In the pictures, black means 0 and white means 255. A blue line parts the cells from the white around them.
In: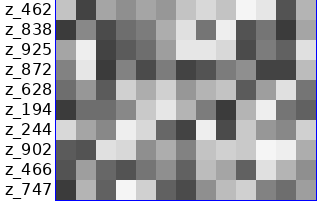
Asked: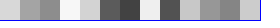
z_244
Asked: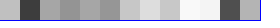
z_462

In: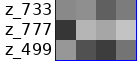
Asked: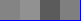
z_733
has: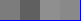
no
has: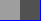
no
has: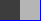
no
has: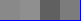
yes
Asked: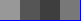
z_499
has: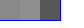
no

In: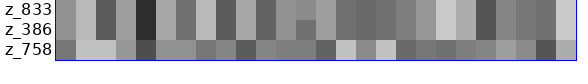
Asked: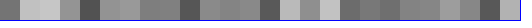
z_758
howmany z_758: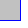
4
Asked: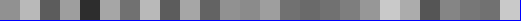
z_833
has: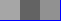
yes

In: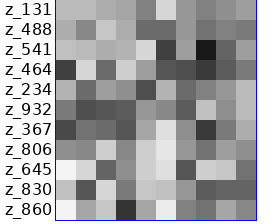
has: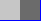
no
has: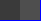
no
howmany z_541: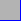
1

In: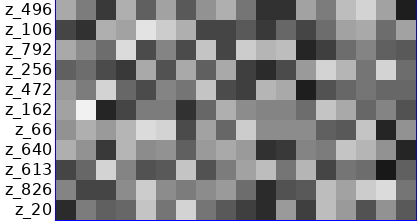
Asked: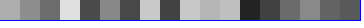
z_792
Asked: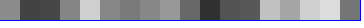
z_826
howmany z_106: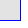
1
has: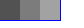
yes
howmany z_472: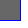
4
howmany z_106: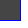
4
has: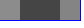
no

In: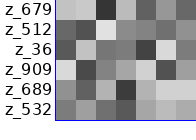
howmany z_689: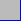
0
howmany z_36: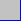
1

